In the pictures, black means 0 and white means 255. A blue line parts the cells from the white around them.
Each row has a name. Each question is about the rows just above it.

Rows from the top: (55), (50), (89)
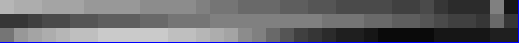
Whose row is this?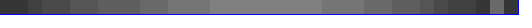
(50)
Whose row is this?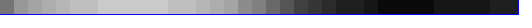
(89)

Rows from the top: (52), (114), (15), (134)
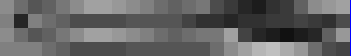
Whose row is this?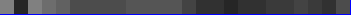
(114)
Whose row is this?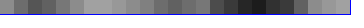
(52)

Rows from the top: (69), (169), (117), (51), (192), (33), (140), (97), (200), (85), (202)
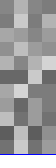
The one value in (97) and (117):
[156]
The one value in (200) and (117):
[156]
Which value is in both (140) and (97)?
[124]
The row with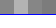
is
(69)
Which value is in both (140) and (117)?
[167]
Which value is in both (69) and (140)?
[124]

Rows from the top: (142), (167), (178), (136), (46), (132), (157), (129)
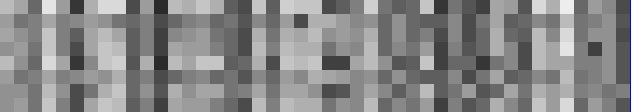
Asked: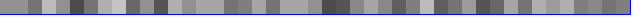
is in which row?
(157)
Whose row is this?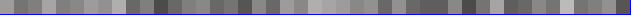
(132)
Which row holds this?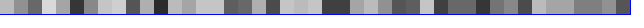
(46)

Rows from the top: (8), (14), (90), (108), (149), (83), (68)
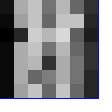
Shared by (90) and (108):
[183]
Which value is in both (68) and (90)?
[38]
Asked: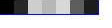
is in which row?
(90)
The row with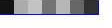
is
(8)

